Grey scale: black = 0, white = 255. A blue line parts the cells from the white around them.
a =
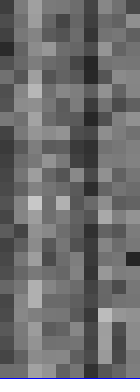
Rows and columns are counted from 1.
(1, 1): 62
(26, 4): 134
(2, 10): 143
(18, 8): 133
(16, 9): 128
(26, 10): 123
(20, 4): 110
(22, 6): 95
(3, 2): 120
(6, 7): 40
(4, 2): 99
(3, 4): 91
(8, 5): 91
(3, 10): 96
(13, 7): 74
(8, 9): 75
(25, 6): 116
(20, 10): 128
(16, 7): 84
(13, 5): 84
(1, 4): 122
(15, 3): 200
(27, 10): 126
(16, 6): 98
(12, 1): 64
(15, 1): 83
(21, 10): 119
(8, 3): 143
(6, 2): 86
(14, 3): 130
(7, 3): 183
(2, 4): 102
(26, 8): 154
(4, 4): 151
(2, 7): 63
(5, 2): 104
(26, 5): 135

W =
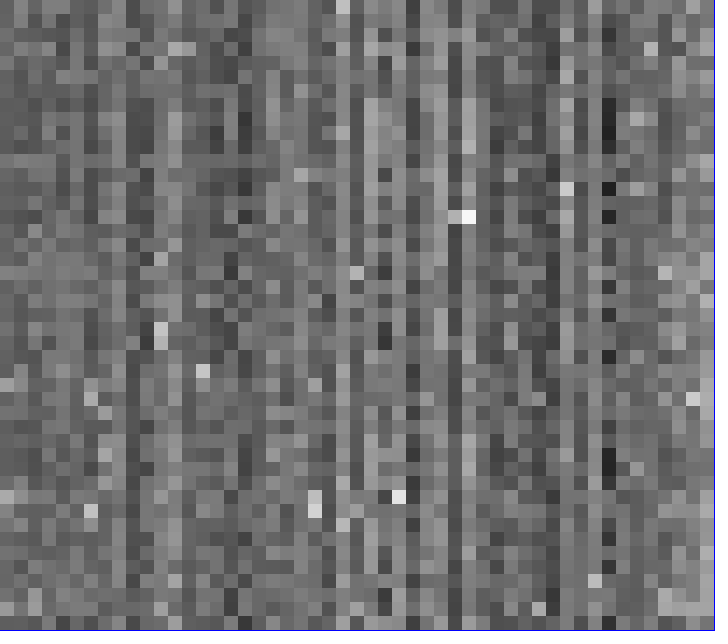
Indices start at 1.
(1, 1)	97
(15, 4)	97
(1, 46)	95
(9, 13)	156
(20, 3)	119
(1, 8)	111
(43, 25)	127
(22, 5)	127
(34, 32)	144
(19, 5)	120
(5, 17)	73
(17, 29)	128
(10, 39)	69
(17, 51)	135
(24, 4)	113
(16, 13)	133
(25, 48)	124
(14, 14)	116
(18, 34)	132
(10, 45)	125
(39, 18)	67
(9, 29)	124
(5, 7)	77
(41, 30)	104
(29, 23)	120
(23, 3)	96
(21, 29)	142
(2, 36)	101
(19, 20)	96
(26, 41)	144
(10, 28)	131
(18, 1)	97
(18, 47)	121
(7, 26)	90
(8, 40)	110
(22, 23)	137
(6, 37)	125
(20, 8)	98
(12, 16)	103
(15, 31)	113

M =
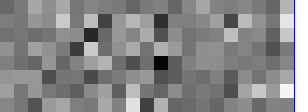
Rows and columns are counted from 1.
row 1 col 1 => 105
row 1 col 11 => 122
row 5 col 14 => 129
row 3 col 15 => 123
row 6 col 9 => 124
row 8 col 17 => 131
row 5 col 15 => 143
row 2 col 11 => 158
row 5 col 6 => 131
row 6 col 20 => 141
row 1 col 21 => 180
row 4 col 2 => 116
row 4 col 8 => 110
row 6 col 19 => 115
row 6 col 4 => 79
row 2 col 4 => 140
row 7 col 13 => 140
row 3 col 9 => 152
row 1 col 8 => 125
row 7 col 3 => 150
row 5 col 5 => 102
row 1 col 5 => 168
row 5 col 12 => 5
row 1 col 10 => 101
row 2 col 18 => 187
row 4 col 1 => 145
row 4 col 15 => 143
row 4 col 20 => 81
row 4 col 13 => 154
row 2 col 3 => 150
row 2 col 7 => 189
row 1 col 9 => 121
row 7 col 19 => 200
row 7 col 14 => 112
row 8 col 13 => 102

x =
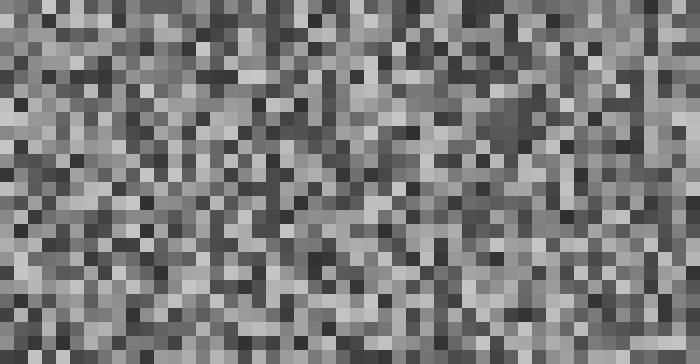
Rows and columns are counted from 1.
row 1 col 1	131
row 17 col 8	77
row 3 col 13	170
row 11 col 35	180
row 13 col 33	122
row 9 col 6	169
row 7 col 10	69
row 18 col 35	134
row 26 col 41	159
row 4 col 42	175
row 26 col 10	117
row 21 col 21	174
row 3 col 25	109
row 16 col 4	111
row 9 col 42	162
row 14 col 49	148
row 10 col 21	84
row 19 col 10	106
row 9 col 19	85
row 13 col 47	90
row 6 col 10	145
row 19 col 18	90
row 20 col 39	68
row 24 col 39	129
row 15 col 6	182
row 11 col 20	116
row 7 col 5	91
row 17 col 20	75
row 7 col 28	152
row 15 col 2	80
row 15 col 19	167
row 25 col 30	141
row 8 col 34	166
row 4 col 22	159
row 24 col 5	70
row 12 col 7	114
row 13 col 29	116
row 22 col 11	91
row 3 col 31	89
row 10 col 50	188
